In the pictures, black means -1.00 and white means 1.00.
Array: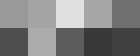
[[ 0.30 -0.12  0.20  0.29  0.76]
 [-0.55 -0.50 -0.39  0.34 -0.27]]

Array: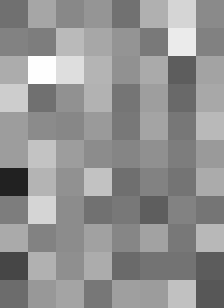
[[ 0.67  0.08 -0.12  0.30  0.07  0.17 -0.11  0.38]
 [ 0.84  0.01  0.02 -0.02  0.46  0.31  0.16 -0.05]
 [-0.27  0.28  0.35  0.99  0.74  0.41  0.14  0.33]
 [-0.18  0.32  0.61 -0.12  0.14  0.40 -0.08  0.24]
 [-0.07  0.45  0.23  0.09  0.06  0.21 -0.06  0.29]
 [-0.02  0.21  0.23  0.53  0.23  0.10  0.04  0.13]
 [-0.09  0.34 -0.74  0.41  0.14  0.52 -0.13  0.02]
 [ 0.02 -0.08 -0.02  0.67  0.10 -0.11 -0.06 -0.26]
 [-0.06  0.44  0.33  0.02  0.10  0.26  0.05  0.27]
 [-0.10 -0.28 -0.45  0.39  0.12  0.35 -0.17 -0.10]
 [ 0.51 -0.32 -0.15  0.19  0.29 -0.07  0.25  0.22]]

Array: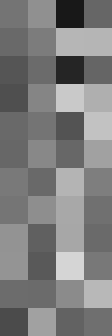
[[-0.81 -0.20 -0.09  0.13]
 [ 0.43  0.42 -0.18 -0.03]
 [-0.71 -0.21 -0.33 -0.16]
 [ 0.58  0.37 -0.38  0.04]
 [-0.35  0.52 -0.18 -0.09]
 [-0.19  0.26 -0.19  0.07]
 [ 0.41 -0.01 -0.05 -0.18]
 [ 0.32 -0.12 -0.08  0.11]
 [ 0.31 -0.17  0.15 -0.25]
 [ 0.67 -0.06  0.16 -0.30]
 [ 0.09  0.44 -0.15 -0.16]
 [-0.23 -0.13 -0.41  0.26]]

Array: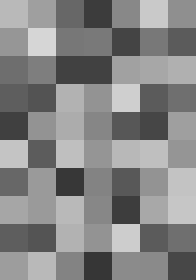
[[ 0.58  0.12  0.45  0.25 -0.19 -0.53  0.07]
 [-0.06 -0.29  0.18  0.68 -0.07 -0.05 -0.47]
 [ 0.31  0.38 -0.14 -0.01 -0.49 -0.49  0.26]
 [-0.29 -0.13 -0.26 -0.35  0.40  0.15  0.62]
 [-0.45  0.25 -0.50  0.15  0.35  0.05 -0.32]
 [ 0.50  0.17  0.54 -0.28  0.50  0.17  0.44]
 [ 0.15  0.53 -0.19  0.21 -0.57  0.03 -0.31]
 [ 0.32  0.55  0.30  0.21  0.45  0.06 -0.52]
 [-0.29 -0.13 -0.26 -0.34  0.40  0.15  0.61]
 [ 0.08 -0.44  0.23  0.45  0.03 -0.58  0.09]]

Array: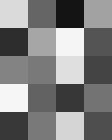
[[-0.84  0.27  0.71 -0.21]
 [ 0.92 -0.34 -0.65  0.30]
 [ 0.75 -0.47  0.03 -0.05]
 [-0.57 -0.10  0.93 -0.23]
 [ 0.67 -0.39 -0.56 -0.05]]

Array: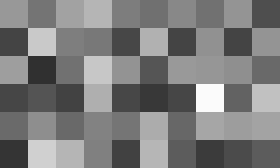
[[ 0.16 -0.39  0.19 -0.09  0.27  0.42 -0.02 -0.12  0.07 -0.11]
 [-0.47  0.16 -0.47  0.58 -0.01 -0.06 -0.44  0.39 -0.47  0.14]
 [ 0.12 -0.18  0.24 -0.62 -0.11  0.56  0.15 -0.33  0.20  0.18]
 [-0.23  0.51 -0.45 -0.34 -0.48  0.37 -0.44 -0.56 -0.45  0.97]
 [ 0.23  0.28 -0.17  0.11 -0.18  0.02 -0.08  0.35 -0.19  0.30]
 [-0.41 -0.28 -0.59  0.63  0.42  0.00 -0.49  0.43 -0.28 -0.54]]

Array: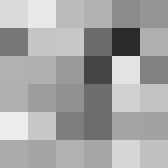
[[ 0.10  0.17  0.70  0.82  0.47  0.40]
 [-0.67  0.37 -0.07  0.54  0.56 -0.16]
 [ 0.79  0.02  0.39  0.37  0.21 -0.46]
 [ 0.63  0.53  0.37  0.23  0.14 -0.14]
 [ 0.29  0.27  0.85  0.56 -0.01 -0.15]
 [ 0.68  0.51  0.34  0.28  0.39  0.30]]

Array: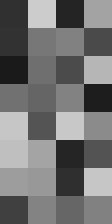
[[-0.72  0.28 -0.62  0.60]
 [ 0.01 -0.42 -0.61 -0.07]
 [-0.41  0.43 -0.80 -0.13]
 [ 0.02 -0.77 -0.11 -0.21]
 [ 0.57  0.09  0.55 -0.34]
 [-0.71 -0.35  0.50  0.29]
 [-0.63  0.55  0.23  0.19]
 [-0.20  0.01 -0.50  0.03]]

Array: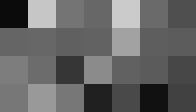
[[-0.17 -0.38 -0.91  0.55 -0.09 -0.19  0.59]
 [-0.26 -0.28 -0.21 -0.19 -0.25 -0.23  0.27]
 [-0.29 -0.44 -0.02 -0.15 -0.58  0.09 -0.24]
 [-0.87 -0.49 -0.07  0.20 -0.07 -0.75 -0.43]]
